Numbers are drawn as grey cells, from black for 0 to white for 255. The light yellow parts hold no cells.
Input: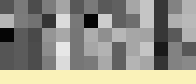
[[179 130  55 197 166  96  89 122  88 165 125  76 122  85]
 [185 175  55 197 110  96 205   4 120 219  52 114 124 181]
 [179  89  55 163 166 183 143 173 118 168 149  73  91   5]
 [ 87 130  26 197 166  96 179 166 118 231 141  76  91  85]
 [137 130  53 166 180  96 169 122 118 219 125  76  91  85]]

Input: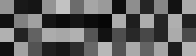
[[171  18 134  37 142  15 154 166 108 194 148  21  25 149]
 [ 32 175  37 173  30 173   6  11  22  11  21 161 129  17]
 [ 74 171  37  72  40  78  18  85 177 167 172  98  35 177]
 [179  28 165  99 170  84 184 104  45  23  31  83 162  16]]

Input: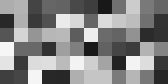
[[101 121 204 112  24  62  73  99 102  68 179 173]
 [ 50 112 189 200 220 101 216 235  81  57 176  40]
 [ 49  43 146 100 107 237  93 185 183 149 213  85]
 [132 179  60  69  98  24 127 159  49 104 105 246]
 [ 54 221 243  34 164 207 243 187 222 220  57 228]
 [ 39 119 182 123 197 197 175  39  40 245  70  63]]

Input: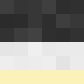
[[ 48  46  63  55  53  62]
 [ 56  62  46  55  44  43]
 [ 50  45  47  66  61  50]
 [234 234 232 239 230 229]
 [235 227 238 236 235 238]]

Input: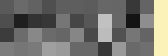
[[100  56 102 103  92  94  94  79  98 106  90]
 [142  20 103 193  87  70 118  55  51  31  78]
 [100 118  81 188  73 134 102 107 136 108  60]
 [111 105 153  55 104 104 153 159 122 118 124]]

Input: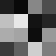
[[ 78 135   9  29]
 [ 37  19 231 192]
 [153  13 164 172]
 [126 207  96  58]]

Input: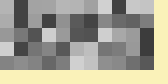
[[196 200  66 209 161 180 182 164 163  67 180]
 [125  98 106 135  68  90 145  66 157  67 172]
 [ 60 155 168 207  82  85 154 206  83 120 152]
 [ 60 153 124 117 190 178  88 133 117  69 207]
 [ 88 111 137 143 194 208 125 103 131 141 131]]
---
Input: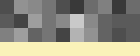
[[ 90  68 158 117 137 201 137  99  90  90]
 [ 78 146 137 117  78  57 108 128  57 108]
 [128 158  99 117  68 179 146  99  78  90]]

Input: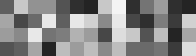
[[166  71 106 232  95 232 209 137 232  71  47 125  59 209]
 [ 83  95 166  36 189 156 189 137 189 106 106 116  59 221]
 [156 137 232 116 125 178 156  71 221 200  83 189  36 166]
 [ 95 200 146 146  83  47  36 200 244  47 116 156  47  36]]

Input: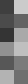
[[ 75  99]
 [179 111]
 [ 87 123]
 [ 52 169]
 [145 191]
 [ 63 203]]

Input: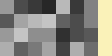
[[153  76  57  39 185  57 130]
 [174  97 121 164  66 174 109]
 [ 88 164 185 196  97  76 130]
 [153 196 142 142  48  76  88]]

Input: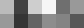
[[153  53  99 141 132  87]
 [187  65 206 246 111 153]]

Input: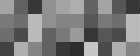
[[110  75 186  98 121 154  55  87  75 186]
 [164  98  55 144 164 174  98 164  87  55]
 [121 110 186 144 132 132  87 121 110 186]
 [ 66 174 132  98  55  44 198  75 174 132]]
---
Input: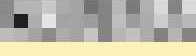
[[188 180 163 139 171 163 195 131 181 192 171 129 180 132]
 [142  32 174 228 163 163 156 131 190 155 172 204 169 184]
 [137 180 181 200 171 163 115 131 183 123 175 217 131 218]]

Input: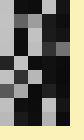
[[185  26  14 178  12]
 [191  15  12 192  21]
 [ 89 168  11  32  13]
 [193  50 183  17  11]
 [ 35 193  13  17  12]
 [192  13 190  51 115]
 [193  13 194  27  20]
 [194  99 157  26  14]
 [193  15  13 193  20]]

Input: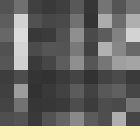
[[ 79  83  57  83 100 137  91  78 174  69]
 [ 68 114  54  55  58  77  60  77  74 117]
 [ 64 157  50  57  66  91  66  88  96  70]
 [ 61  77  52  50  59  68  50  67  75  58]
 [ 86 208  58  70  93 143  86 118 159 164]
 [ 81 212  75  85  84 121  65 177 135 104]
 [103 220  56  59  81 143  74  92 130 211]
 [ 93 210  81  71  74 113  52 172 109 175]
 [ 83 112  64  57  63  88  54 116  84 114]]

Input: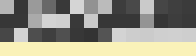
[[ 71 211  78  63  80  55  51  84 211 205 203 207 208 206]
 [ 55  55 170 211 208  57 202  55  55  55 148  53  61  57]
 [182  54 154 104  57 213 146 187  61  73 202  70  63  59]]

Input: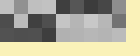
[[ 82  79  80  62 177 179 183 180 187]
 [ 77 188  64  79 197 181 200 183 115]
 [193 145 191 194  63  86  60  71 142]]

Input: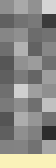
[[130 131 114 165]
 [ 95 143 128  44]
 [ 84 173 150 113]
 [122 142 111 192]
 [111 208 159 143]
 [ 95 123 101 158]
 [ 86 145 156 112]
 [111 178  98 135]
 [134 144 108 114]
 [ 96 114 121  59]
 [143 169 145 213]]

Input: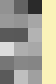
[[ 90 191 160]
 [118 135 133]
 [220 174 168]
 [ 89  88 179]
 [153 148 166]
 [146  99  42]]

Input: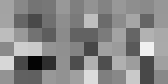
[[147  97  96 152 146 160 220 127 136 201  72 136]
 [215  71   4  46 145  77 176  78 176 157  72 160]
 [137 206 202 148 144 132  71 161 155  89 240 170]
 [189 153 114  93 139  98  98 123 163 101 178 169]
 [164 102  73 112 142 122 191 107 140 166 101 152]
 [163 136 116 119 152 127 147 131 152 142 138 151]]
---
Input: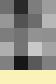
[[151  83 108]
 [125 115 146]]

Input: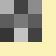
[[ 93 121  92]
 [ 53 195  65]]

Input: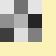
[[143 178  37]
 [ 61 222 127]]

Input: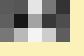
[[ 95  22 163]
 [119 185 244]]

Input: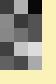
[[138  58  83]
 [135 113  83]]

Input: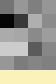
[[  6  56 175]
 [171 167 138]]
